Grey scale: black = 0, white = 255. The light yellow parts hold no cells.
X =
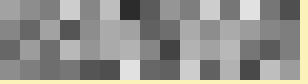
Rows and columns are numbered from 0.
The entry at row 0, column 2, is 126
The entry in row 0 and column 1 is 141
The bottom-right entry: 156
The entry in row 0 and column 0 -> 162
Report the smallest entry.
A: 44
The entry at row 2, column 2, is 110
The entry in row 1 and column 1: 103
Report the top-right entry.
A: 79
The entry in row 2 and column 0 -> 103
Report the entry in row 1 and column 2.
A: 162
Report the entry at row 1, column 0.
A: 134
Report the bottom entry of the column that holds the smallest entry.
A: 225

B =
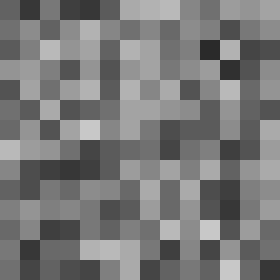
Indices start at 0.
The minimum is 42
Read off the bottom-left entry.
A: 112
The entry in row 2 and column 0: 91
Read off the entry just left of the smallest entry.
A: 127
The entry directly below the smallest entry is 156
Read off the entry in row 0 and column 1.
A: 55
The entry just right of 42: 178
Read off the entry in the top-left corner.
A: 98
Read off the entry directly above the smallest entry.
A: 127
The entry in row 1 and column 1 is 140
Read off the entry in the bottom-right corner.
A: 55
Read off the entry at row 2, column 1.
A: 127
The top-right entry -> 163
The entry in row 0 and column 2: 120
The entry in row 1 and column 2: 98

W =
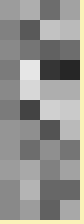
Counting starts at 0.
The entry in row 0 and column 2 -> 109
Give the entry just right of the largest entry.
53
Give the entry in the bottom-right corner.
168
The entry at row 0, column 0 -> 156
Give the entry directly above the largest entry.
117
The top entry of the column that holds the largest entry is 174
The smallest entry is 38
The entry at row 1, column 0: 129
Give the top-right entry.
162
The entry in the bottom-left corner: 137

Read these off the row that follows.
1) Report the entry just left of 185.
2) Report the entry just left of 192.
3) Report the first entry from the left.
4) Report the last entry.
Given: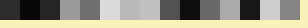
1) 219
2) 185
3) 44
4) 133

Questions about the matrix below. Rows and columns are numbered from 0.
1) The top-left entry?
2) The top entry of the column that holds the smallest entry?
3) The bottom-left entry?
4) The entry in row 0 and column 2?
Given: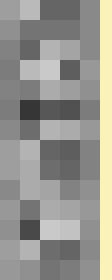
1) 158
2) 186
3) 152
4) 101

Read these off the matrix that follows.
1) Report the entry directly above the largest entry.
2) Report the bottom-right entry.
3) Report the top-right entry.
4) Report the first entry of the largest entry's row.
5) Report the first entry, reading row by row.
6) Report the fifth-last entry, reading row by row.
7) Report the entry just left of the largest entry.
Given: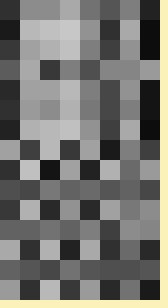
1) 169
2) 26
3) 34
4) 26
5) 48
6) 56
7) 192
